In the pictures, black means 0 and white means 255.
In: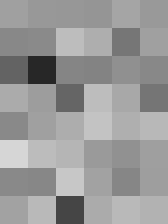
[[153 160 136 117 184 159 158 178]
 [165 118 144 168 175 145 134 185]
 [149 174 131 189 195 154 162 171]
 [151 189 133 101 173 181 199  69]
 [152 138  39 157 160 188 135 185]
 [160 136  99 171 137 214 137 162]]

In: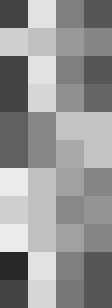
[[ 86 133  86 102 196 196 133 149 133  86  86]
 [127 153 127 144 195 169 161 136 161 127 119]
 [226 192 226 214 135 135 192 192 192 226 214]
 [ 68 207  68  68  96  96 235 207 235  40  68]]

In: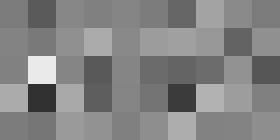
[[123 144  86 128 142]
 [138  99 146 157 131]
 [163 152 108 178 130]
 [102 160 100  59 173]
 [124 156 107 116 141]
 [133 137 133 132 128]
 [128 171  89  94 146]
 [135 144 133 169 154]
 [ 90 121 234  49 118]
 [123 131 129 171 124]]

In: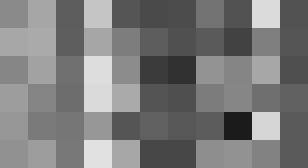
[[ 82  85  78  97  90  90]
 [219 127 167 111 213 130]
 [ 82  66 133 134  27 146]
 [114  90 147 124  92 142]
 [ 76  80  49  79  87  71]
 [ 74  93  59  84  96  71]
 [ 85 125 140 170  85 167]
 [197 166 221 218 151 225]
 [ 93  94 112 109 118 120]
 [166 170 162 132 122 157]
 [138 167 134 157 150 145]]

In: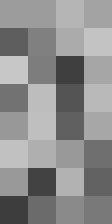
[[163 195 166 185 167 111  98 121]
 [181 171  63  84  96 153 178 138]
 [156 128 125 189 191 175  66 107]
 [156  94 199 114 152 193 153  61]]

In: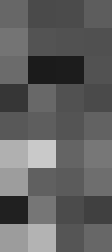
[[ 93  80  82  74  98 119 110  64 103]
 [ 75  81  28  81  84 100  91  75  85]
 [ 74  83  27 104  94 201  96 118 179]
 [103 116 107  54  88 176 157  32 156]]
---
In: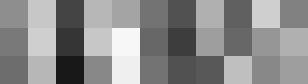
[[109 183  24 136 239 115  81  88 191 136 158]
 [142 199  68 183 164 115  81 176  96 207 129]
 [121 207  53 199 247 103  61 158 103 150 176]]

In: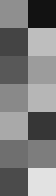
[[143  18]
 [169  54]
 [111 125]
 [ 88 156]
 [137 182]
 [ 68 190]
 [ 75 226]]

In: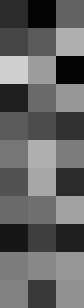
[[ 43   4  98]
 [130  56 144]
 [ 22  62  30]
 [ 90  76  49]
 [ 70  90 175]
 [ 30 106 150]
 [106 112 162]
 [124 136 150]
 [207 156   4]
 [ 82 168  43]
 [118 175 124]]

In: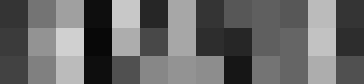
[[ 52 116 160  14 200  38 167  52  87  95  87 187  52]
 [ 66 128 187  14  80 135 147 141  22 116 101 173  80]
 [ 59 147 208   8 173  72 167  45  38  95 101 194  45]]

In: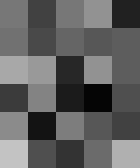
[[139  19 125  87  65]
 [119  65 119 146  33]
 [113  73 101  87  93]
 [195  79  51 107 176]
 [ 59 131  27   5  79]
 [168 153  39 146  93]]

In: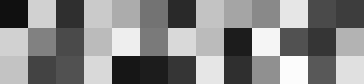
[[195  67  81 217  22  28  53 230  47 144 252  88 224]
 [209 129  74 187 238 122 217 187  28 245  81  53 179]
 [ 16 209  47 202 172 115  41 195 165 137 230  74  61]]
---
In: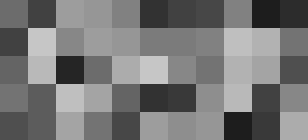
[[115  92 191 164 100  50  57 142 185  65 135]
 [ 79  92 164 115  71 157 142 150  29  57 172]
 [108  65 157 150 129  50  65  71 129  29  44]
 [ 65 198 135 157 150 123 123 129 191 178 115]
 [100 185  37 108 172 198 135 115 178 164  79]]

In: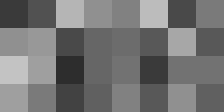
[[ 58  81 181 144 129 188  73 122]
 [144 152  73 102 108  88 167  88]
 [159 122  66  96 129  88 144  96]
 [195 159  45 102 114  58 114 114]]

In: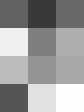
[[ 85 225 254]
 [239 127 174]
 [188 148 168]
 [ 98  57 104]]

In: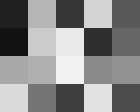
[[168 175 241 137 145]
 [ 19 203 233  47 103]
 [218 117  62 226  76]
 [ 32 182  54 211  89]]

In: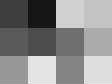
[[ 63  22 209 196]
 [153 228 131 221]
 [ 89  76 111 172]]

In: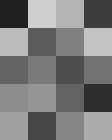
[[ 32 207 180  61]
 [160  69 134 172]
 [188  91 128 195]
 [141 148  99  46]
 [ 99 122  77 114]]

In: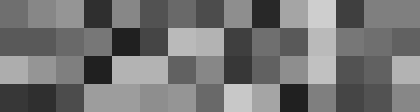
[[111 135 149  47 135  82 105  76 142  40 165 206  63 127 127]
 [173 149 127  32 179 179  97 135  55  97 142 193  82  97 179]
 [ 89  89 105 119  32  69 186 179  63 111  89 186 119 111  97]
 [ 55  47  76 157 157 142 149 105 200 165  32 127  69  82 135]]
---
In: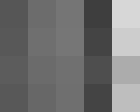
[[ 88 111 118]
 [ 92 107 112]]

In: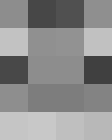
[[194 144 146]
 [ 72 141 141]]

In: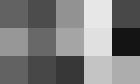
[[151 104 165]
 [ 98  71  55]]

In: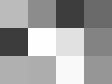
[[ 60 254 225]
 [176 173 249]]

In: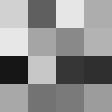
[[231 165 137]
 [ 22 199  54]]

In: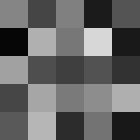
[[  6 176 119]
 [161  78  63]]
